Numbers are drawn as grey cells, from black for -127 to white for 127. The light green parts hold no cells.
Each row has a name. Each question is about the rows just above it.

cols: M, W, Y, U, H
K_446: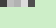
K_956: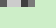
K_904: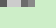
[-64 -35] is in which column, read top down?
M
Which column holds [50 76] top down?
Y
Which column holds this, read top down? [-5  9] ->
H
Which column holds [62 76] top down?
W
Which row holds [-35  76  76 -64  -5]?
K_956

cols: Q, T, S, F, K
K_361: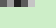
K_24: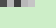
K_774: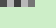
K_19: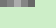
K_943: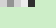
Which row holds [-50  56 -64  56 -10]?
K_774
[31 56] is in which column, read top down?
T
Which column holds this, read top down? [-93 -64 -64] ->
S
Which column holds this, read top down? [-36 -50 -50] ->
Q
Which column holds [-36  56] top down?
F

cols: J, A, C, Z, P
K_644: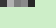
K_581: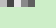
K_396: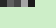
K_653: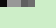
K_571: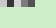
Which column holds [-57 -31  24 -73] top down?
A
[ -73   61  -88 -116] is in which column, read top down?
J
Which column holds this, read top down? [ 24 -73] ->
A
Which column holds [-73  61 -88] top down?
J
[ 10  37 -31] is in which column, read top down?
Z
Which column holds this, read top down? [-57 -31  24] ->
A

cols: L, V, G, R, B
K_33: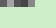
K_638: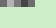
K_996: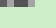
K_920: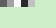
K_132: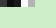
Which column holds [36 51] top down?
V
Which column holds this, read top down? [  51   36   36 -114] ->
V
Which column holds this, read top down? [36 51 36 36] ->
V

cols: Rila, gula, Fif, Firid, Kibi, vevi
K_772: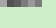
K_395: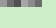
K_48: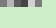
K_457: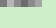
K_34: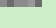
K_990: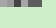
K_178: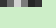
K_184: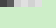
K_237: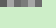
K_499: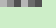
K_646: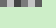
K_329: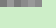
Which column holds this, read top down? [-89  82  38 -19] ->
Kibi
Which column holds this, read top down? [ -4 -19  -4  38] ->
vevi
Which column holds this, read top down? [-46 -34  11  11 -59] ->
Fif
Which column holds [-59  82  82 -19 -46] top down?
Fif
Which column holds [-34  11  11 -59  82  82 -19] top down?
Fif

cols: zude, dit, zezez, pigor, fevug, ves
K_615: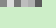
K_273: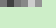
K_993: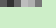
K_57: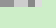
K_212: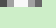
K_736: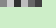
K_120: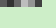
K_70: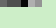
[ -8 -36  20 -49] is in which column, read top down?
zude
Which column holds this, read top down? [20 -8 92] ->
ves
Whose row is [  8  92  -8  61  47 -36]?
K_615
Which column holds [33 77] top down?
dit
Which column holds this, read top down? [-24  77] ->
zezez

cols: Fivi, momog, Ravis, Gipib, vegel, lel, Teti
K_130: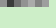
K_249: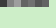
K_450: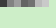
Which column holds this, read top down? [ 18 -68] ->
Fivi
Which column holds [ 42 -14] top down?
vegel
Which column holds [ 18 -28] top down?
Gipib
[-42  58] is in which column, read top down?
lel
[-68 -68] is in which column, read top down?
Fivi

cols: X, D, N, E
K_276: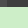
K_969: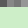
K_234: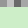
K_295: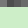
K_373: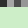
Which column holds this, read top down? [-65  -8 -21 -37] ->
N
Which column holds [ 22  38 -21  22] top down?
E
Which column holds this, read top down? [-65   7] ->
D
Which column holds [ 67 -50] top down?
D
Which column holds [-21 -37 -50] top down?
N
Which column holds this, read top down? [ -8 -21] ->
N

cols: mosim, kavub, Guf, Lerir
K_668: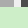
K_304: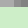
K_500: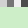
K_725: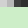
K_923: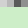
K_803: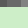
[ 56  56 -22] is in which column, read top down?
kavub
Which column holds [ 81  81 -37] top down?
mosim
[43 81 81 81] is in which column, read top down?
mosim
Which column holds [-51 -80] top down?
Lerir
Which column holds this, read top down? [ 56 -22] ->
kavub
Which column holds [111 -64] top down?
Guf

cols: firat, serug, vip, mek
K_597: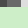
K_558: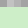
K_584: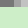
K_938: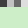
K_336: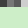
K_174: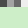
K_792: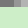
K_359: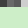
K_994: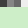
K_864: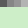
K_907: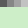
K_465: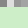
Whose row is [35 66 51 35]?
K_558
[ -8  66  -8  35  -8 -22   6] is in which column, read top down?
serug
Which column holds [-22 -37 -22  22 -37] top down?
vip
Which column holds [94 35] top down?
mek

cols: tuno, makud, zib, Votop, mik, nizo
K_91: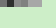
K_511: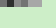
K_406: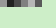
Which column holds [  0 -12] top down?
Votop
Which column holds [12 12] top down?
zib
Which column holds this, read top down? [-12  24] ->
tuno

